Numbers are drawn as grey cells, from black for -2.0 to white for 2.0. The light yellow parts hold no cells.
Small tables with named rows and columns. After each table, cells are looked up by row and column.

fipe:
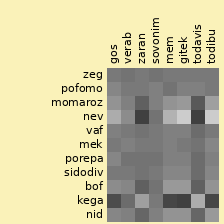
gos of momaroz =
0.3
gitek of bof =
0.4
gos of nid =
0.1
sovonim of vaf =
-0.1
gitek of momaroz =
0.4
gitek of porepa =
0.0
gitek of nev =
1.2
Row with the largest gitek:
nev

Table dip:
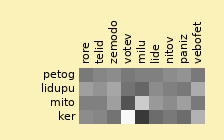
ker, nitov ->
-0.1
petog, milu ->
0.0
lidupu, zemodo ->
0.6
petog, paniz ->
0.3
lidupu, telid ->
0.3
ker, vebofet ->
0.8
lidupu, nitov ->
0.0
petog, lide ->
0.0
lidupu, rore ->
0.5
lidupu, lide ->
0.2
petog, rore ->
-0.1
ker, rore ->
0.2
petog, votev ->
-0.1
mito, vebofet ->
-0.1
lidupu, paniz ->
-0.1
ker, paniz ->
-0.3
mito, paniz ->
0.5
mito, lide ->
0.4

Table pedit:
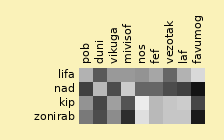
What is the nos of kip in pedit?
1.7
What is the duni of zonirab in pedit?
-0.8
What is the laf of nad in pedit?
-1.0
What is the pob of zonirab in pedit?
-0.1
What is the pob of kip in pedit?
0.3
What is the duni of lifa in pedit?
-0.6
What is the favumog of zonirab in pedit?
-1.6
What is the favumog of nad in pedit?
-1.7
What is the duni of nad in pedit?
0.9

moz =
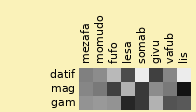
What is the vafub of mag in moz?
-0.1
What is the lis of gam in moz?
-0.6
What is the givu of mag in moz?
0.2
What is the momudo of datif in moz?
0.2
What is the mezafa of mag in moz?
0.1
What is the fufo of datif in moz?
0.9
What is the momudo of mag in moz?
-0.1
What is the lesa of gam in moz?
-1.4
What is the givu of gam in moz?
0.8
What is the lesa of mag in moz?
0.8
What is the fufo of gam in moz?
0.3
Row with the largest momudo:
gam

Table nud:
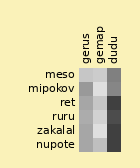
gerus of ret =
0.6
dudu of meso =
0.0
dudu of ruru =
-0.8
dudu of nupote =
-1.0
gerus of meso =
1.1
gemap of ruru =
1.3

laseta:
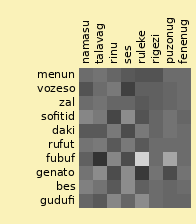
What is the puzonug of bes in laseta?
-0.4
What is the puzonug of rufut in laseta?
-0.3
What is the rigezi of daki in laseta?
-0.4
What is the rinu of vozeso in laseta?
-0.1
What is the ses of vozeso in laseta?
-1.0
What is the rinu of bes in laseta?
-0.6
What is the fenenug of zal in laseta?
-0.3
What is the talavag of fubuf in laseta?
-1.2
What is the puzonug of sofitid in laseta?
-0.2
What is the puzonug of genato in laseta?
-0.8
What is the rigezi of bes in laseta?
-0.3
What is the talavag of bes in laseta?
-0.2
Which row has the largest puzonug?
fubuf

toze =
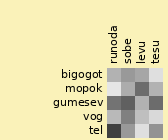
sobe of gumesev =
-0.5
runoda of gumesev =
-0.2
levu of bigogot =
0.6
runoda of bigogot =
0.8
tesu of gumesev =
-0.3
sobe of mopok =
0.7
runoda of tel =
-1.0
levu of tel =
1.5
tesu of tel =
0.3
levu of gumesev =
0.8
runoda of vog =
0.9
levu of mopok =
-0.3
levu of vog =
1.0
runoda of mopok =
1.6
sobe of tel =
0.4
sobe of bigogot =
0.4
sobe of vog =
0.0
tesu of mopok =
0.8
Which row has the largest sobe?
mopok

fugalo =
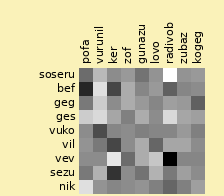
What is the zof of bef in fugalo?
0.7
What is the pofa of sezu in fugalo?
-0.1
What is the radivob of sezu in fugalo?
-0.1
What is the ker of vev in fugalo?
1.6
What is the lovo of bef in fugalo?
0.4
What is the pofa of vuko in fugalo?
0.2
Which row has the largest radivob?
soseru

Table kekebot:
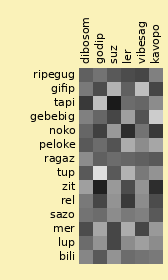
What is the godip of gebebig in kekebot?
-0.4
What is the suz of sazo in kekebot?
0.2
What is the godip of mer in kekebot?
0.6
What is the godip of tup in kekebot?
1.5
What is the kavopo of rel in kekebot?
-0.8
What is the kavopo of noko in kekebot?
-1.1
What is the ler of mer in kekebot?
0.7
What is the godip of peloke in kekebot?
-0.3
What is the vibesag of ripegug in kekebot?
-0.9
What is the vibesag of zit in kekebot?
0.3
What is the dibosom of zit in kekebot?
0.5
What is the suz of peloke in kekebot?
-0.7
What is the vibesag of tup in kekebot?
-0.1
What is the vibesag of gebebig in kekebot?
-0.7
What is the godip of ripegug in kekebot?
-0.2
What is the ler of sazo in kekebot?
-0.1
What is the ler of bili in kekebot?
-0.3
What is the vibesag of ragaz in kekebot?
-0.5
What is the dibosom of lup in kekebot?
-0.3
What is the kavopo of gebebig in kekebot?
1.2

